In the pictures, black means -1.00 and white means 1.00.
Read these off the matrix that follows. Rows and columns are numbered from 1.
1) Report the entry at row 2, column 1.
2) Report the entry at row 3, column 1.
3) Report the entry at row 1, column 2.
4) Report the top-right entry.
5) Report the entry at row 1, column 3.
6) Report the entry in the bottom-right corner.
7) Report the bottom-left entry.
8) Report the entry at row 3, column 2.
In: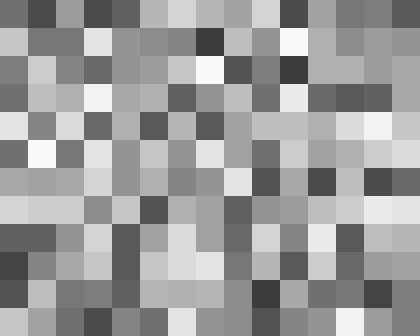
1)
0.55
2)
-0.02
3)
-0.41
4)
-0.30
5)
0.22
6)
-0.02
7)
0.55
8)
0.60

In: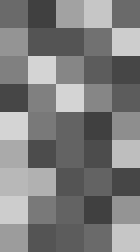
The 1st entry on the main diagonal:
-0.17
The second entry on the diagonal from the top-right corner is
-0.11
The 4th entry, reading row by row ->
0.55
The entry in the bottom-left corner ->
0.22
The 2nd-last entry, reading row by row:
-0.17
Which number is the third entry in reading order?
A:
0.27
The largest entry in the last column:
0.61
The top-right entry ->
-0.17
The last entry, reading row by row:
0.55
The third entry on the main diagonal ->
0.05
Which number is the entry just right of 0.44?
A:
0.39
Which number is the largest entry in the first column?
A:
0.66
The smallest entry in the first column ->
-0.45

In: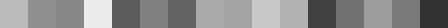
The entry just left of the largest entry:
0.06
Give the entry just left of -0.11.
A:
-0.50
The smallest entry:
-0.61

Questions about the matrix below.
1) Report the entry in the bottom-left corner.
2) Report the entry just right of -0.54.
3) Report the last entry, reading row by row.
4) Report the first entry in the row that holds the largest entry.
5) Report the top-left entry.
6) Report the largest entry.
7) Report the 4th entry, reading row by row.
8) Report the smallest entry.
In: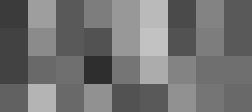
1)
-0.24
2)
0.24
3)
-0.18
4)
-0.48
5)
-0.54
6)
0.52
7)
-0.02
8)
-0.64

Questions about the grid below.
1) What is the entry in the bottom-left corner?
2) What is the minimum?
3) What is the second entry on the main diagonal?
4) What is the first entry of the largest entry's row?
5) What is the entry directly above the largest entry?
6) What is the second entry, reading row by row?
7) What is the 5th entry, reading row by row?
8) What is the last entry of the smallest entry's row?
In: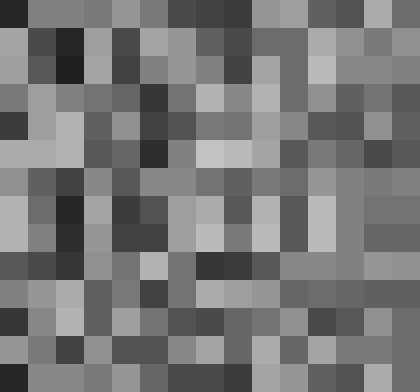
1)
-0.70
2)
-0.75
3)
-0.42
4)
0.34
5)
-0.05
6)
0.01
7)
0.18
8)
0.01

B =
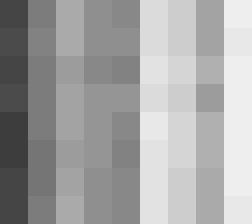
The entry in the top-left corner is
-0.46
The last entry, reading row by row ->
0.82
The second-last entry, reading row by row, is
0.33
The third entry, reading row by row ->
0.33
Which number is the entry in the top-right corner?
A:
0.87
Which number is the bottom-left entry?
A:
-0.46
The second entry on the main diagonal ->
0.02
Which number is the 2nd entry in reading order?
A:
-0.03
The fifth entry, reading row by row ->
0.07
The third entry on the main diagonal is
0.22
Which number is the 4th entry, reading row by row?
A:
0.12
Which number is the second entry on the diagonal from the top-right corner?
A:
0.28
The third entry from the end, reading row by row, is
0.61
